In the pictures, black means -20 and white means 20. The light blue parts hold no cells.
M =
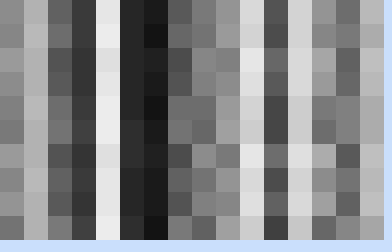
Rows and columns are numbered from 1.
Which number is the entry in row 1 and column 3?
-5
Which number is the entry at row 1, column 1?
2
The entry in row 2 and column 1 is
1
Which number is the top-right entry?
9
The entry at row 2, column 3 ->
-3
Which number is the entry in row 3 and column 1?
4
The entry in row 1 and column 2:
8
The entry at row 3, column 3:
-7
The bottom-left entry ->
-2
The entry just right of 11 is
-4
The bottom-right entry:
6
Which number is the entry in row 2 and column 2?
9

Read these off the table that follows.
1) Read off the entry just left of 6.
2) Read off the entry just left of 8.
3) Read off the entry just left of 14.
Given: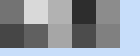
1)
-5
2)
14
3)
-2

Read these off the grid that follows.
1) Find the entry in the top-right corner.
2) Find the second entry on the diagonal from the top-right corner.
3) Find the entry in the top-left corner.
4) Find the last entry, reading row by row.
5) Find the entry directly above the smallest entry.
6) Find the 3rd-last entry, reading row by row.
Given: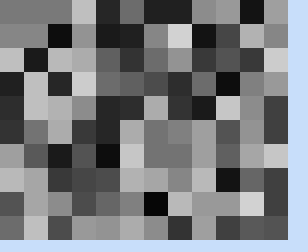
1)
5
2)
8
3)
-1
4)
-7
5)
6
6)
-10

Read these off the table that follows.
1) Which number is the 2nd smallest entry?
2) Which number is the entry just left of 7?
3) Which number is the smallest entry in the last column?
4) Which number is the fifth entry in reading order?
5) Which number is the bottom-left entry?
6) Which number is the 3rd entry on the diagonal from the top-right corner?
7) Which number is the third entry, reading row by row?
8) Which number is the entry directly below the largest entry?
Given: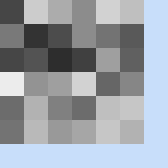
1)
-12
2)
12
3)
-6
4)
13
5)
-2
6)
-10
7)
7
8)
-3

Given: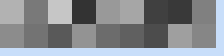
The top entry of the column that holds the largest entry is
11
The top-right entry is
0
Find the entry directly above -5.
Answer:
6
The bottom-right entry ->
1
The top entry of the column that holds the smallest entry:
-12

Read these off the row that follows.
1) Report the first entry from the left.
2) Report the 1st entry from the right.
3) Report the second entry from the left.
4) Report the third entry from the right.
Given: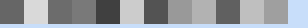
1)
-4
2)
5
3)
14
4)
-5

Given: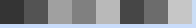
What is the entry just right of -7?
5
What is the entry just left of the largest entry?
-3

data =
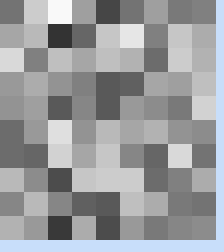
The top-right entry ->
0
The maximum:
19
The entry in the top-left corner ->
-2
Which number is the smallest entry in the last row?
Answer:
-11
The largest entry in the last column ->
13
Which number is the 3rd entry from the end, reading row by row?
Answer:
-1
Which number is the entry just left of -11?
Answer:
4
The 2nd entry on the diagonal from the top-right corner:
11
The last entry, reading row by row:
2
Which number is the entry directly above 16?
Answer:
-2
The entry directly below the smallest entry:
10
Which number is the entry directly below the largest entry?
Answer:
-12
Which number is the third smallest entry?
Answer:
-9
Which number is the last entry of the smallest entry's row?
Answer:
7
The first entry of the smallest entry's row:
6
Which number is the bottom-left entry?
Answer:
8
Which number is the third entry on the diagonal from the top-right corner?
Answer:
-3

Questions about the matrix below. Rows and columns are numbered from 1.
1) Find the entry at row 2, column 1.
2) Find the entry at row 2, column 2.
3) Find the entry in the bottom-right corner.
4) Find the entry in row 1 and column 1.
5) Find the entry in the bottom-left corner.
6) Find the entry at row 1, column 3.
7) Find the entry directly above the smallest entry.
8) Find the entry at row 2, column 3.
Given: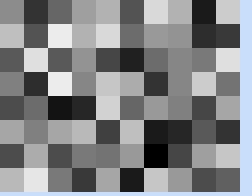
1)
10
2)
-7
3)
-5
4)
2
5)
9
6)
-4
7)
-16
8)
17

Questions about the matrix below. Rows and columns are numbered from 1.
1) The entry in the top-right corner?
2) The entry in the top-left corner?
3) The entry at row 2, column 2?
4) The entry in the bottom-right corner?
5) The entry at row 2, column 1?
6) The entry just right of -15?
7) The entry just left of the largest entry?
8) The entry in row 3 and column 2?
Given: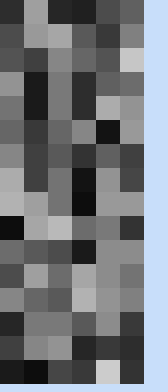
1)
-5
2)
-13
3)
4
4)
-12
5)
-8
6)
-8
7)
-11
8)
-10

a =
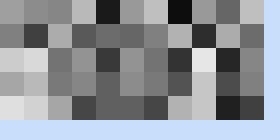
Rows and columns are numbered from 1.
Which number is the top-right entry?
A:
10
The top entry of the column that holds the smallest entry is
-18
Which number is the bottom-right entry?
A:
-10
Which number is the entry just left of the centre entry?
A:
-11
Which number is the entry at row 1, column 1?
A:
5
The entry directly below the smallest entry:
8
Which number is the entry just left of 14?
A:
12
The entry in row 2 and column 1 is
0
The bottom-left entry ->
15
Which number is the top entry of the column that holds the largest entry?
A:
4
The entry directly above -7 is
-12
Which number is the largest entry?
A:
16
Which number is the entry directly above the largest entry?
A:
-13
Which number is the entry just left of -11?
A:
3

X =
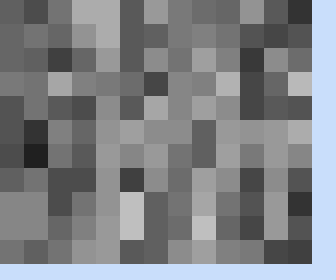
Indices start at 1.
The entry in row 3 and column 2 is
-5
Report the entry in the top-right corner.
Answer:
-12
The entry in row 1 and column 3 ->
-2
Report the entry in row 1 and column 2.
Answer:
-8
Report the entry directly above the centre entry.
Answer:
6
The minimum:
-15
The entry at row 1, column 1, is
-5
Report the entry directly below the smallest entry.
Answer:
-2
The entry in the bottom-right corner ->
-10
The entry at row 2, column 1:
-4
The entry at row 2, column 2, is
-2
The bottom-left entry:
-2
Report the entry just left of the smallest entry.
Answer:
-8
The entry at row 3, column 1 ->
-4
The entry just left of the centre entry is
5
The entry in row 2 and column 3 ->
-4
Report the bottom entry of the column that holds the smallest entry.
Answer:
-5
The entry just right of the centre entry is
2
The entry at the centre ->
2
